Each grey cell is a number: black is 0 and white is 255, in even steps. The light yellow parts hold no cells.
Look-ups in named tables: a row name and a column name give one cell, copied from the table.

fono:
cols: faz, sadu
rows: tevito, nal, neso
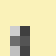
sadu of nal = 84
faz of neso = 191
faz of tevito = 206
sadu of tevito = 63
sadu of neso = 68
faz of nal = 110

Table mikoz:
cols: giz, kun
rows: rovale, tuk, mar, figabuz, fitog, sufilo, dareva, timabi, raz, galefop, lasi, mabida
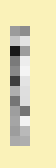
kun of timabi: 221
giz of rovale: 155
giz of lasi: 157
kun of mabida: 174
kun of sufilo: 227
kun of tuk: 226
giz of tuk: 196
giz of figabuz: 122
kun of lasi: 185
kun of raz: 116
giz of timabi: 117
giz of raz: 158
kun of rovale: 140
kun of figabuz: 237
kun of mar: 156
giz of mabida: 170
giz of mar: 24
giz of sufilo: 62
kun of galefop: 243

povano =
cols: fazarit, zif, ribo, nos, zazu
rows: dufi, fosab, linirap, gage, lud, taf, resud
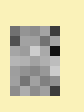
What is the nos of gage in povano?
175
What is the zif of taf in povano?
117
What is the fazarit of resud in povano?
140
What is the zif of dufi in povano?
148
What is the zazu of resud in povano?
60
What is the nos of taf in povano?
128
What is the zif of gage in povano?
177
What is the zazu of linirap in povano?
17
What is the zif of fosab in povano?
162
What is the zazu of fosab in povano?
163
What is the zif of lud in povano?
146
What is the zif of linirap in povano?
156
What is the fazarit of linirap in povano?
165
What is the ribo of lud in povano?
135
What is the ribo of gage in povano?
162
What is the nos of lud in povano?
152
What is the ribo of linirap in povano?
205
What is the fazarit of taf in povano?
160
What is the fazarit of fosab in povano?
80
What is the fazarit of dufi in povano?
113
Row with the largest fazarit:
gage

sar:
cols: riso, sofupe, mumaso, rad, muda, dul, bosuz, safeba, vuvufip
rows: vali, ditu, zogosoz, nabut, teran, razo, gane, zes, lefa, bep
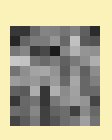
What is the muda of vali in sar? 129
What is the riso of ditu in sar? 38
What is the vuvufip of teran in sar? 140
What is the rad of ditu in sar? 124
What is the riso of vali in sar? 56
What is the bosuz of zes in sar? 158
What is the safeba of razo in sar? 103
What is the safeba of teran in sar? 96
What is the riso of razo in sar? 156
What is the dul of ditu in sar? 103
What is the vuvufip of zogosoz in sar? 144
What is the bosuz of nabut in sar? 121
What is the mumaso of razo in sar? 153
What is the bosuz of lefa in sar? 64
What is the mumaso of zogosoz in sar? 57
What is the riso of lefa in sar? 109
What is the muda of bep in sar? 85
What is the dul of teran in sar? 91

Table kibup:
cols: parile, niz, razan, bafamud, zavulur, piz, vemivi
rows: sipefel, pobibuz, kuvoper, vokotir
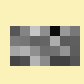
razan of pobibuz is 97
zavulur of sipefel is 12
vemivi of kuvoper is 93
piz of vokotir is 65
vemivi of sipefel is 120
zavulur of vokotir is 65
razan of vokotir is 179
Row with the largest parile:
kuvoper

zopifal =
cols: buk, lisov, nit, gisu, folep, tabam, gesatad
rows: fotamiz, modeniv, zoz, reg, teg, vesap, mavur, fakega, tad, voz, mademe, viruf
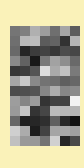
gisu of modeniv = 92
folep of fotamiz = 111
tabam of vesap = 95
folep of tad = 187
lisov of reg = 98
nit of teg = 85
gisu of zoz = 67
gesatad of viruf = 74

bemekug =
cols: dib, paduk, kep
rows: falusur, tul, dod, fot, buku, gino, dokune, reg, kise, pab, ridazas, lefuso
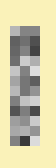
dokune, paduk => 118
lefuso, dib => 129
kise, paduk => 126
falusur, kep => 133
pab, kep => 202
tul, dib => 97
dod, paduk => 130

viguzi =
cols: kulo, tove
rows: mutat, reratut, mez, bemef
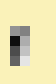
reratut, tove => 173
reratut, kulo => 14
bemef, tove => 229
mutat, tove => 129
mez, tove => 194
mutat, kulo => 147
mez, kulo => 76
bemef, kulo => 98

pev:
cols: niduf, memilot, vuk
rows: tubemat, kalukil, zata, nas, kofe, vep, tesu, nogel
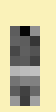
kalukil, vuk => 53
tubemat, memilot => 5
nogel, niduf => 151
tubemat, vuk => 144
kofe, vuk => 193
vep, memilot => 130
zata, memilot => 95
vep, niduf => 116
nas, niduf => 88
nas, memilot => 91
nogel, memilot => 60
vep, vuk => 129
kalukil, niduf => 98
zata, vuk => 83
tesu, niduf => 92
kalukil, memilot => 93
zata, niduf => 71
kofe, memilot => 188
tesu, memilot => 65
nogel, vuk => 160
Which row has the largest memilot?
kofe

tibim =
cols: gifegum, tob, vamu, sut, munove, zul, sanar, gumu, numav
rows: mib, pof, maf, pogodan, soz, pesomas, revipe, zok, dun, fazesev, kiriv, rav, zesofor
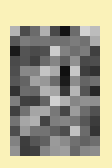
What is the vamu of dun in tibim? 165
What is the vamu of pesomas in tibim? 162
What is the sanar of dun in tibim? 156
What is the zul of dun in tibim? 69
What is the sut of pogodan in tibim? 106
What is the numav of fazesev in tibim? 60
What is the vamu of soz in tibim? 133
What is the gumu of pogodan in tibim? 73

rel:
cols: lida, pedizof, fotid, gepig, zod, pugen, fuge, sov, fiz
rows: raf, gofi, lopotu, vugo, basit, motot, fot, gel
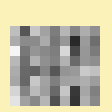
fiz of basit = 192
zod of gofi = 118
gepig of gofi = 171
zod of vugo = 130
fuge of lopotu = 72
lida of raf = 190
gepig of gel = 181
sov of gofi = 155
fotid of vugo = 177
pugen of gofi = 152
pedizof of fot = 132
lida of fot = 212
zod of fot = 105
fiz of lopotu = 123
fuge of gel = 52
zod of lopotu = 126
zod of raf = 125
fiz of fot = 128

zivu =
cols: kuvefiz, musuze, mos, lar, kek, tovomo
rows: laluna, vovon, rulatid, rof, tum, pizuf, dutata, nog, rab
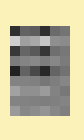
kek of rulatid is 111
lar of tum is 40
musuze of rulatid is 102
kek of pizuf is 126
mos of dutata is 144
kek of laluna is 107
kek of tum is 100
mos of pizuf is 128
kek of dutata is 131
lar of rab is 148

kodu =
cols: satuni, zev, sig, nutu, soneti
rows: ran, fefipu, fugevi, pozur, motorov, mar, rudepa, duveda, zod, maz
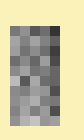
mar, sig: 168
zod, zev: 164
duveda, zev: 156
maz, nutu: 150
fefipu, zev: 130
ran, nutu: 110
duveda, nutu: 128

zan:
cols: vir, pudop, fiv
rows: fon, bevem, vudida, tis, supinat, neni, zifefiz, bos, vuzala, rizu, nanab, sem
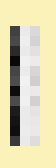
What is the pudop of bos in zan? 240
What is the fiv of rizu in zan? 231
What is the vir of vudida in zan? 42
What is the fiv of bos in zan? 209
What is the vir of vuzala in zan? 28
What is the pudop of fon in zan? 234
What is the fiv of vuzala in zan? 228
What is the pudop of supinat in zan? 235
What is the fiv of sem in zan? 221
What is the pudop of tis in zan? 240
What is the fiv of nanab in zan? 233
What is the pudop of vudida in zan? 234
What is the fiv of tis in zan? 235
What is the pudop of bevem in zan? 238
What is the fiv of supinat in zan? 214
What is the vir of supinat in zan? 69

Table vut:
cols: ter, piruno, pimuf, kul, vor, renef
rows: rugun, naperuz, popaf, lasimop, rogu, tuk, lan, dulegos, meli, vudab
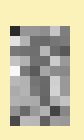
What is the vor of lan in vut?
210
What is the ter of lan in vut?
171
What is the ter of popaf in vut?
120
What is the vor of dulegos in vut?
172
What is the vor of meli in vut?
68
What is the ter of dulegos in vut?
177
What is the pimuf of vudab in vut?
183
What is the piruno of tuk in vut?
178
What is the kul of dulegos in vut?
101
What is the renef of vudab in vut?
152

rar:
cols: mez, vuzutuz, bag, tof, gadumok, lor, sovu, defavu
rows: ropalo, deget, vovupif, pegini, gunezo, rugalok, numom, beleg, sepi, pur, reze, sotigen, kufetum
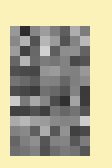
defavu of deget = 185
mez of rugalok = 116
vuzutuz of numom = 70
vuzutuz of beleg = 121
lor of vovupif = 141
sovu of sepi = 115

